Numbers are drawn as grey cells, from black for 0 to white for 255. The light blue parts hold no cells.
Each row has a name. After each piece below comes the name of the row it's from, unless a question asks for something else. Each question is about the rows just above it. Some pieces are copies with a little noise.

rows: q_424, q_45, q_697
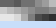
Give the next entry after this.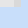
[172]
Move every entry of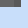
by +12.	[113 113 101]
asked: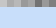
q_45
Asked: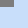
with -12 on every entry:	[113 113]
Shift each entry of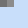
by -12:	[101 128]
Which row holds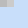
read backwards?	q_45

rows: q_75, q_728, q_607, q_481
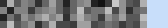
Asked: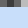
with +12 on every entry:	[113  72 113 200]
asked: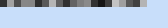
q_75
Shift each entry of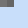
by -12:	[103  89]
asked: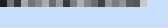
q_607
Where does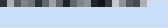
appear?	q_75
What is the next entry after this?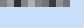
[160]

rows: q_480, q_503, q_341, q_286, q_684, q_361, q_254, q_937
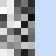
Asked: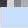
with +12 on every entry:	[ 70 224 145 188]
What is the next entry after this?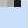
[104]
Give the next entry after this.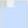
[74]
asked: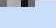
q_361
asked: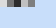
q_684
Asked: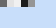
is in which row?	q_286

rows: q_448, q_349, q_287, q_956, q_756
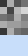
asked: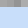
q_956
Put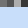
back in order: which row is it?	q_448
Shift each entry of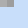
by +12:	[185 169]
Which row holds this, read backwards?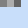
q_287
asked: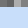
q_287

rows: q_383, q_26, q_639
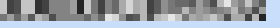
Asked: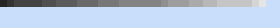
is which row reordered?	q_383
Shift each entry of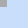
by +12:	[182]
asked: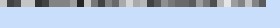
q_383
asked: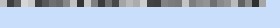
q_26
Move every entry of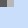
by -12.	[ 79 171]
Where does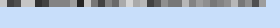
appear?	q_26

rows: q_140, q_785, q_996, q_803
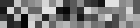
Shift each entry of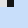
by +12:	[238  32]
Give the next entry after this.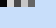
[170]
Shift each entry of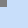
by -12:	[115]
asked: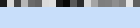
q_785
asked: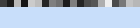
q_996

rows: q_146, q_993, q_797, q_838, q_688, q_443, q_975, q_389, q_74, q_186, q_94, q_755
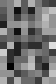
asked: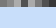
q_146
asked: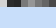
q_389
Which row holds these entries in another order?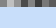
q_797

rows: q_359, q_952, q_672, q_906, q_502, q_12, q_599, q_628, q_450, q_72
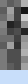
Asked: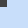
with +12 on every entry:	[78]
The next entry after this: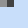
[204]
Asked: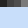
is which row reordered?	q_502
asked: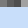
q_72
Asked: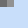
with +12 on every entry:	[121 158]
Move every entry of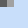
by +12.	[105 173]
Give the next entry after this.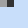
[161]

